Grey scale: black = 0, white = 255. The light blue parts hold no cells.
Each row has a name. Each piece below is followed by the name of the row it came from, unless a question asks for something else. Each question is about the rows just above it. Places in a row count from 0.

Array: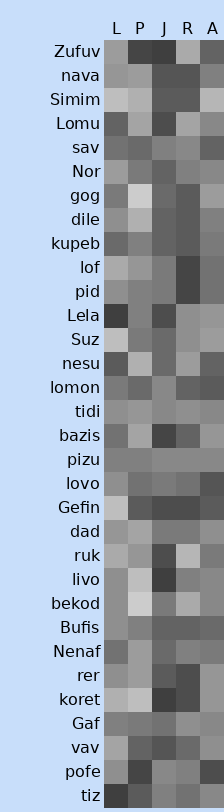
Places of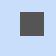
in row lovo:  4
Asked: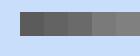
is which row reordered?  kupeb

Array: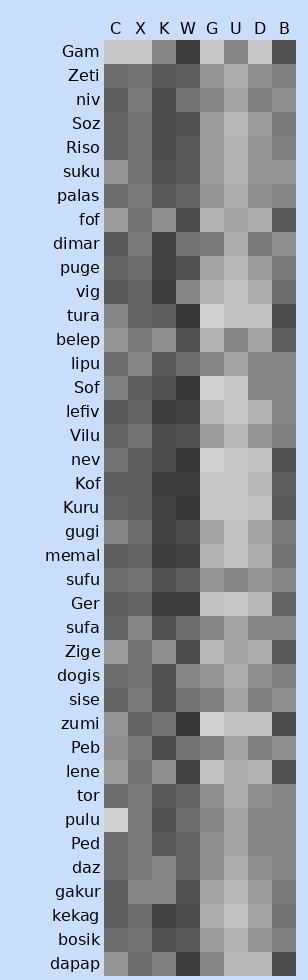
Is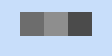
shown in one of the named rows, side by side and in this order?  no
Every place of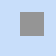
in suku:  0 6 7
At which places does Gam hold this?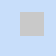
0 1 4 6
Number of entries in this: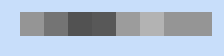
8

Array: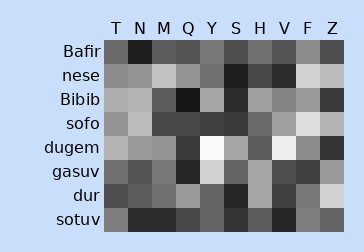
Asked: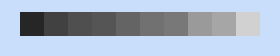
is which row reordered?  gasuv
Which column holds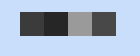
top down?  Q
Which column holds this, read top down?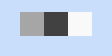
Y
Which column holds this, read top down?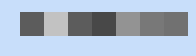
M
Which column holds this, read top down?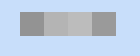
N

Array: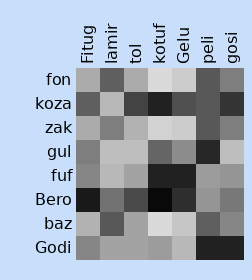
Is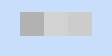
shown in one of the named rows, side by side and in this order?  yes
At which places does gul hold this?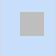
1 2 6
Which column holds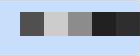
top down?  Gelu
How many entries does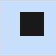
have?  1
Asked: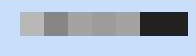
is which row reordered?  Godi
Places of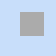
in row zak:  0
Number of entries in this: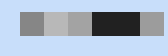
6

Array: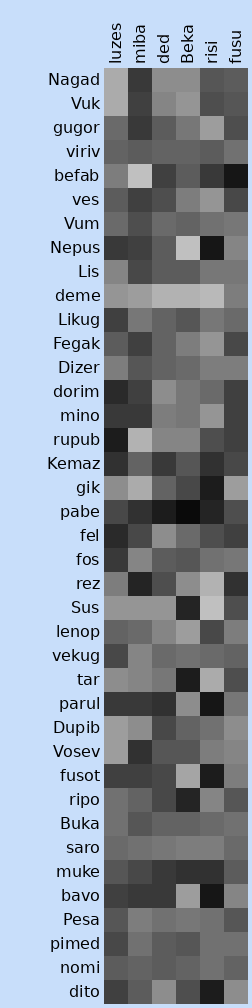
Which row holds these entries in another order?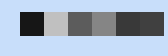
Nepus
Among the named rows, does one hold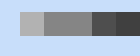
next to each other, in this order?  yes
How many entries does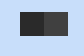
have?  2
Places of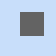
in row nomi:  1 3 5
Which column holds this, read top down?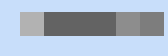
ded
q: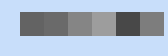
lenop
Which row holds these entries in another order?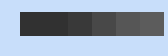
muke

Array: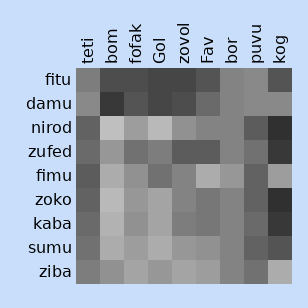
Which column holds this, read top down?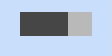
Gol
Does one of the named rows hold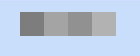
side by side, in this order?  no
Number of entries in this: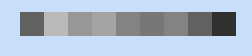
9
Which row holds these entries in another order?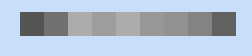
sumu
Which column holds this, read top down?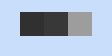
kog

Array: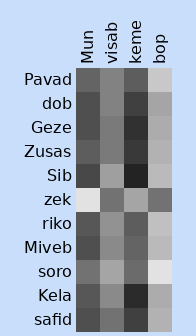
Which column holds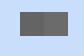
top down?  keme
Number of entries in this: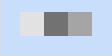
3
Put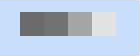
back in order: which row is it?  soro
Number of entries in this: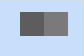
2

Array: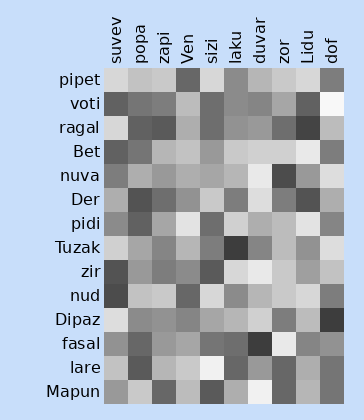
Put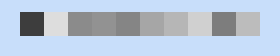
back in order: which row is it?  Dipaz
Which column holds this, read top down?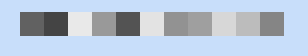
Lidu
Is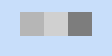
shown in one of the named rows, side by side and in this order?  yes
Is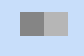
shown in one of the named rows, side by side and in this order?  yes
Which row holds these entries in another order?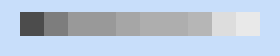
nuva
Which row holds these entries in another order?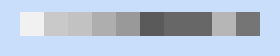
lare

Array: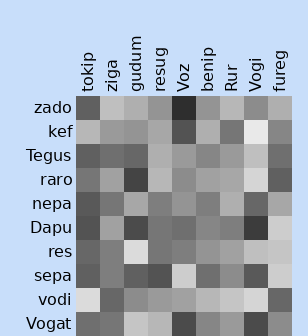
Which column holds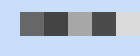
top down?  gudum
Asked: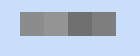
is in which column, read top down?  Voz
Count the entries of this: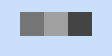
3
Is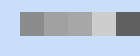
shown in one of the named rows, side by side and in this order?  no

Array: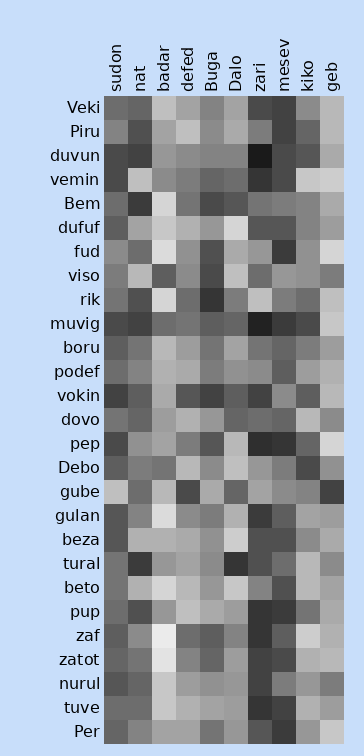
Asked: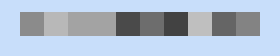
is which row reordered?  Veki
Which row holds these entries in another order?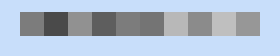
Debo
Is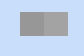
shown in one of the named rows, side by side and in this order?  yes

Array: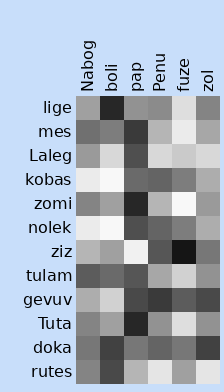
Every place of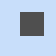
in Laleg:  2
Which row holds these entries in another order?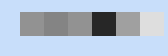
Tuta
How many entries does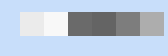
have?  6
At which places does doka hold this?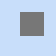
0 2 4
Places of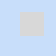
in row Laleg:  1 3 5
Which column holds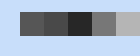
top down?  pap
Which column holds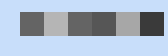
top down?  Penu

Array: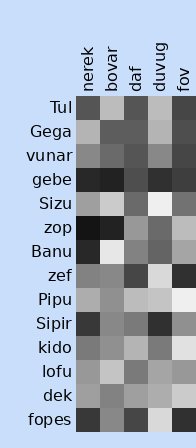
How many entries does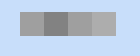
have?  4
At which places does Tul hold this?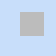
1 3

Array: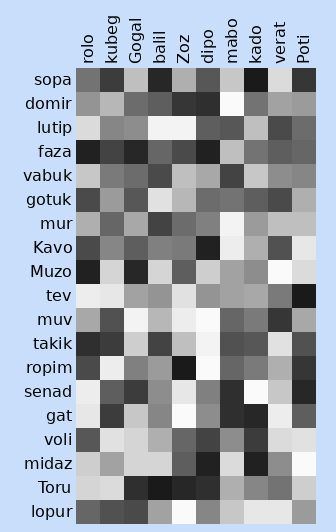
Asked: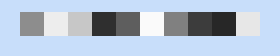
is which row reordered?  senad
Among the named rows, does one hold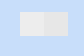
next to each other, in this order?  yes
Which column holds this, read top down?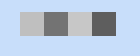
kado
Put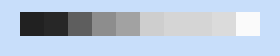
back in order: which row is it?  Muzo
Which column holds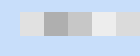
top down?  verat
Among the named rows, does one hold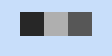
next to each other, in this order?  yes
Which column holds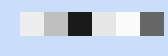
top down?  Zoz

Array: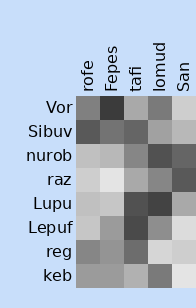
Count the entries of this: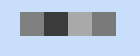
4
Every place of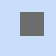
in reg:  2
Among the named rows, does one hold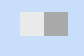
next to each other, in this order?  no
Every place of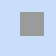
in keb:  0 1
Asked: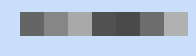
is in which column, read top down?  tafi

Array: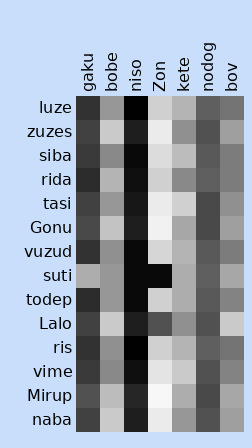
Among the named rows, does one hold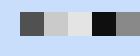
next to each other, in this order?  no
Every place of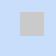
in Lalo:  1 6
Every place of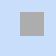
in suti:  0 4

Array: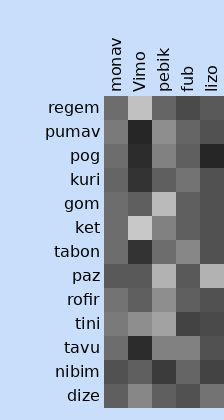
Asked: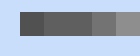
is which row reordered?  rofir
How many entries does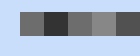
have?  5
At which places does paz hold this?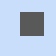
0 1 3
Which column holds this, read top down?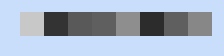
Vimo

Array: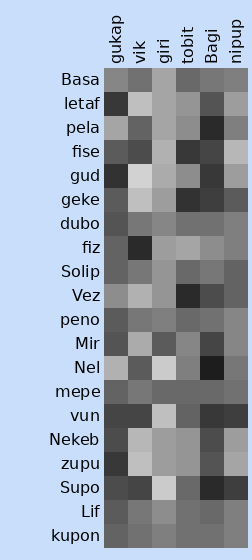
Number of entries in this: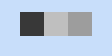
3
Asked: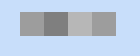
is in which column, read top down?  nipup
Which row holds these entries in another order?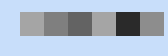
pela
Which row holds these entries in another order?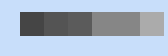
Mir
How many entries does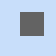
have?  1
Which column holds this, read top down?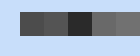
Bagi

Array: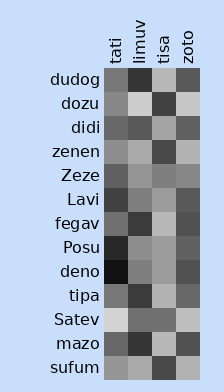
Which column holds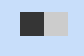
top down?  limuv
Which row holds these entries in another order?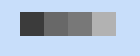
tipa
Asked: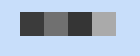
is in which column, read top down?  limuv

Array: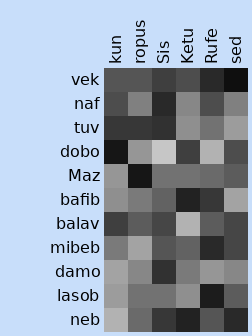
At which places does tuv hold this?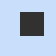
2
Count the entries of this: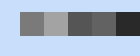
5
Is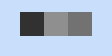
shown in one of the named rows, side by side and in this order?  yes
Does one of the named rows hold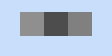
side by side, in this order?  no

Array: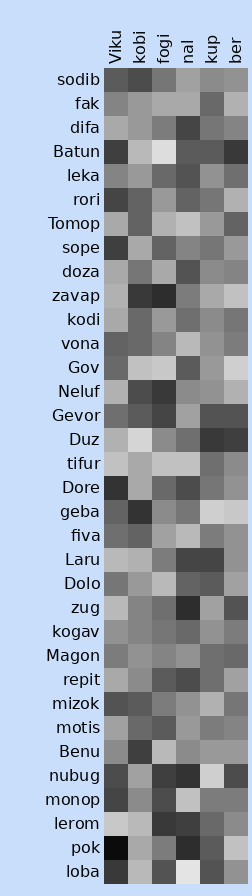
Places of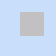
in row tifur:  0 2 3
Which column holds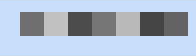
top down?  nal
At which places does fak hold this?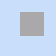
2 3
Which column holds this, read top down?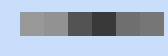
kup
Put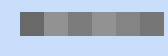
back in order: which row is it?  kogav

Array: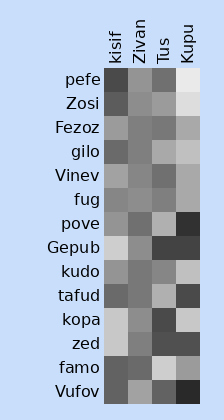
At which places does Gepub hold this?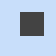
2 3
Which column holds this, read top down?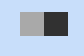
Kupu
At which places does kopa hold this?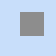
1
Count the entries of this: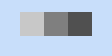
3
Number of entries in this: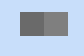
2

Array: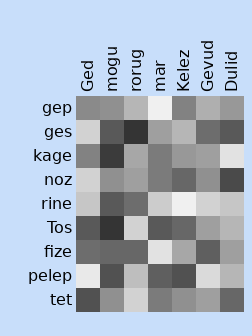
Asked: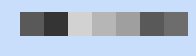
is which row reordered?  ges
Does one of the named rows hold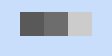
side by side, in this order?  yes
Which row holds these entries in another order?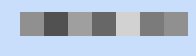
tet

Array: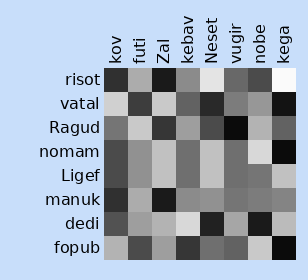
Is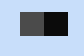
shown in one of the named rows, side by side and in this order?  yes
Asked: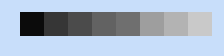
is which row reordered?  fopub
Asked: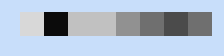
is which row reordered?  nomam
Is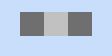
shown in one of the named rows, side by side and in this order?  yes
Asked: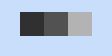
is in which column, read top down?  kov
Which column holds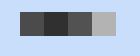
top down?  kov
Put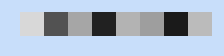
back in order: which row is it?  dedi

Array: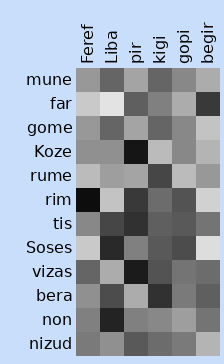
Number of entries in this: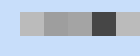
5
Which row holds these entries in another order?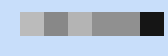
Koze
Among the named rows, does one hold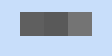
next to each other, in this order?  yes
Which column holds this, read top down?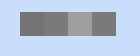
gopi
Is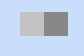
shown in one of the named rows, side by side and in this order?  no
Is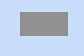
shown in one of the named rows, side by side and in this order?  yes

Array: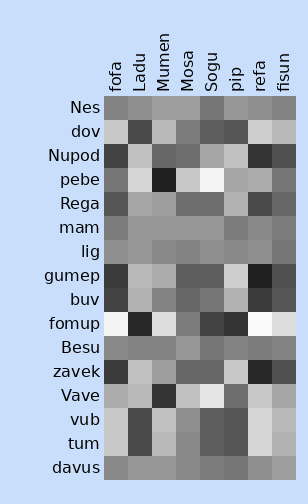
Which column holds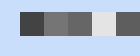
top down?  Sogu
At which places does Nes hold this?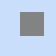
0 7

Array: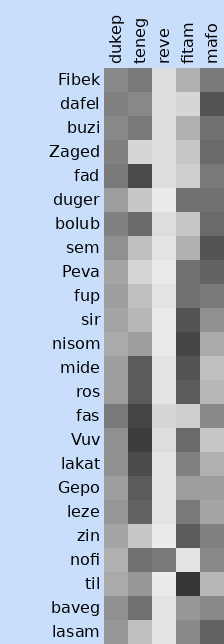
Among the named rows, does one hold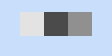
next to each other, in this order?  no
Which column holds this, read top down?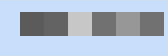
teneg
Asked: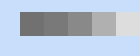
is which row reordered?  buzi
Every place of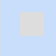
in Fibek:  2
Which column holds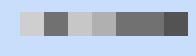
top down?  fitam
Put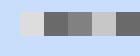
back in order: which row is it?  bolub
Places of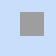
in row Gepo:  0 3 4

